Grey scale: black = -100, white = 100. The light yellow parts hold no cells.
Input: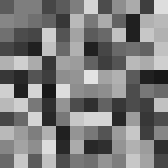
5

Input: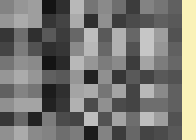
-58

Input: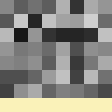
-38

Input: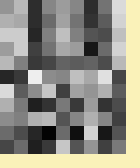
-16

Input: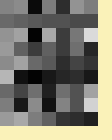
-2

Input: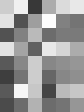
-30

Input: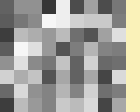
-18
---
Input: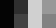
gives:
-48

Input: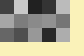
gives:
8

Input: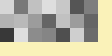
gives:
51

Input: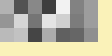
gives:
63

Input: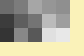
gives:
-9

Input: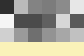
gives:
-25
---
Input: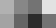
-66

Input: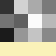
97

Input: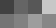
23

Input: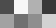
11

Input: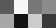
60

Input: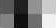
-14

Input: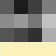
-7

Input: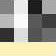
-30

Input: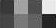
-23
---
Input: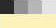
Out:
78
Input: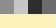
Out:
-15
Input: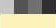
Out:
-62
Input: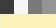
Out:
16
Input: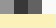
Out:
95
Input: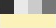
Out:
-7
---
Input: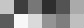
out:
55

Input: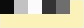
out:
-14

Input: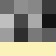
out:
23

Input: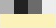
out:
-16

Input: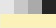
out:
33

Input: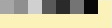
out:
12

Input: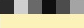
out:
-18

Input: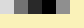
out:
-10

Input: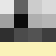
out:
60
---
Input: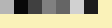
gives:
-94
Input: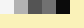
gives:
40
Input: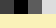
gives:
-100
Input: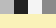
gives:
-74
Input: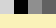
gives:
-99
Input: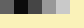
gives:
-91
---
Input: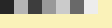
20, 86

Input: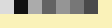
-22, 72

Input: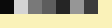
-27, 66

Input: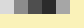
-39, 71

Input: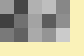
28, 59

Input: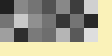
-9, 74

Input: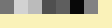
-38, 65

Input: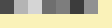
-13, 67
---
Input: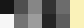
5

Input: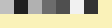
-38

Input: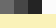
-45

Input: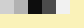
-90

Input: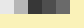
-57

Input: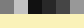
-69

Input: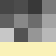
-40

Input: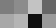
10

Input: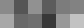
-28
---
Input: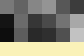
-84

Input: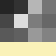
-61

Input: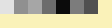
-37

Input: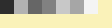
-20

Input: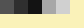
-63

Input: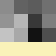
-56

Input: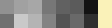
-63

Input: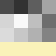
-41
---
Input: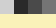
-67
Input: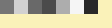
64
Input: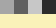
-25
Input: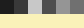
-55
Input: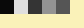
75
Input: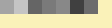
54
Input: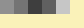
-9
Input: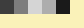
-2
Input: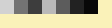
-10
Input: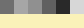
30
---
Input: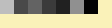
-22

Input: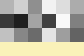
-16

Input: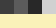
-69

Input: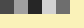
-70

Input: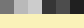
60

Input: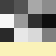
70

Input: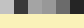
29

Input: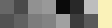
-3

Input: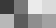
11

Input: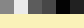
-28
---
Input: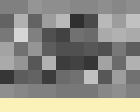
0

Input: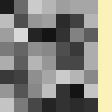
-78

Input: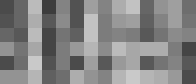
-41

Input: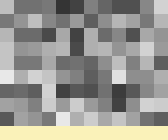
49

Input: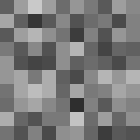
-25

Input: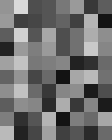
16

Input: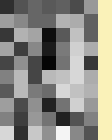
-63
